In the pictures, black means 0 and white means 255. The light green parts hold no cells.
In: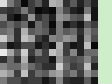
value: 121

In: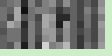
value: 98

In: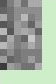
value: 59

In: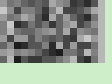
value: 101

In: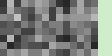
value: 95
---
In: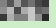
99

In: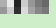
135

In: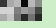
141

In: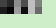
191

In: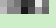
160

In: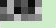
42

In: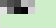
5

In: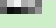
100

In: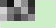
173
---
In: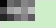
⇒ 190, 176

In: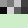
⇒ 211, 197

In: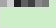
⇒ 208, 166

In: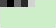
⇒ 210, 112

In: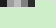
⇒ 188, 158

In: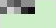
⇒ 212, 183

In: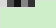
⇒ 216, 133

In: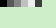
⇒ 237, 192

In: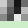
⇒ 233, 204

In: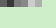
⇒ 204, 174
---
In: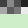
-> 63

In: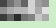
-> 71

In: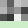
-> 166

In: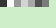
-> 53

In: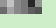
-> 149

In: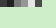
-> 59
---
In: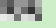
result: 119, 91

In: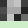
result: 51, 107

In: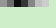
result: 150, 205

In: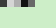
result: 59, 104

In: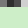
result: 120, 208

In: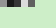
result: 148, 96
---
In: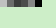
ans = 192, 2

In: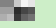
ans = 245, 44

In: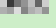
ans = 220, 57

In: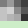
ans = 209, 50

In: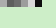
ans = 216, 14

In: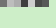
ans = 205, 61
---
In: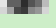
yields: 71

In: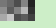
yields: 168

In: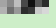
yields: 152

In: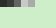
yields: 44

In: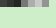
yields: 37

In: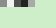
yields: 140

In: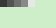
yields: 55

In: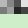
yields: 226

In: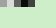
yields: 161
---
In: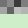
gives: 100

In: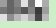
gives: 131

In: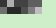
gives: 80

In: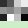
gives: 132

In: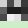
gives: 29

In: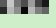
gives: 183

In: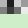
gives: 59
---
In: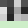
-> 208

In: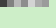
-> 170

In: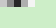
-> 174

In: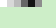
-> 19

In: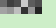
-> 93

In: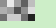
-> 96

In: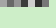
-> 48

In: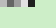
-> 225

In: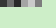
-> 202
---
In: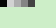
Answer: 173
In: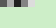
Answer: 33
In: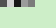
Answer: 23
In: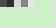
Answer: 217
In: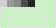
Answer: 137
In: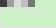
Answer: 220
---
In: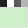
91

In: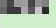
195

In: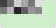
152

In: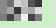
69

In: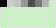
120

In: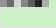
37
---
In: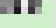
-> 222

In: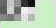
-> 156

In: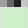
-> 102

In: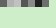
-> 138

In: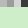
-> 156

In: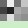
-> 224

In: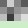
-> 61

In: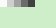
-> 161

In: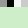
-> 6
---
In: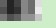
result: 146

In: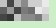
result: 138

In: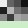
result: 61

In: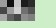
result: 71

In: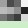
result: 88

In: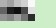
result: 161

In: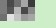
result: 195

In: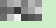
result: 68

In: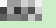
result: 112
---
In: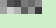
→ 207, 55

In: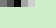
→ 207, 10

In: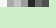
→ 247, 39

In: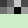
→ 197, 2

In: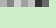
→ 208, 51

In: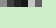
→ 197, 24

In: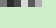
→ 217, 45

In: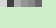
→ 215, 64

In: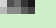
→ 211, 25

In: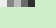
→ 236, 46
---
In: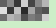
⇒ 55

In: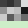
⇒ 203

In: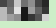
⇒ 112

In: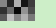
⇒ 106

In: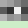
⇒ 50

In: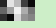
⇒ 160

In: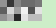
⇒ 215

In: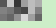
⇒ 118

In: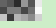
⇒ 124
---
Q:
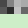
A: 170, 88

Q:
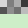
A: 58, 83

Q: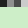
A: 203, 31

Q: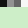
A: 247, 17

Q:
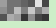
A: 70, 84

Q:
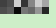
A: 165, 77

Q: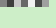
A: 159, 131

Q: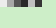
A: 53, 236
